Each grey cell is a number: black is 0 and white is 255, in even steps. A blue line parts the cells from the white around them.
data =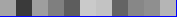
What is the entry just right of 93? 202
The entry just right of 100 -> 135
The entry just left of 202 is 93

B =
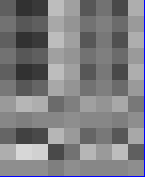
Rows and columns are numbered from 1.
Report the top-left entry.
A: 95
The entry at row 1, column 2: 49
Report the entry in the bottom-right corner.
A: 142
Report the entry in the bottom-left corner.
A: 142
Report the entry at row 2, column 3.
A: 95
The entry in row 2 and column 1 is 114
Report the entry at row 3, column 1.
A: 95
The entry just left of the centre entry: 168
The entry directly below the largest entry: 142
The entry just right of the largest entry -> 209
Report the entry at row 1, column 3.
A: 57
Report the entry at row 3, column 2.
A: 49
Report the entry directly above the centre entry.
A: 160
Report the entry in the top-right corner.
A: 174
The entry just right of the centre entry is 114

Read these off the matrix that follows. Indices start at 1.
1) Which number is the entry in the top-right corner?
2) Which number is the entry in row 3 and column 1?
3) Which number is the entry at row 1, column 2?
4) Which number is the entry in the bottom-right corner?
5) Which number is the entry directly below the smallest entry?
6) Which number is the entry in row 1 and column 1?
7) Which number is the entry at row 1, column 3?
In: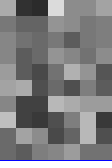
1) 163
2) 134
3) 49
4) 114
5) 100
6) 171
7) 43
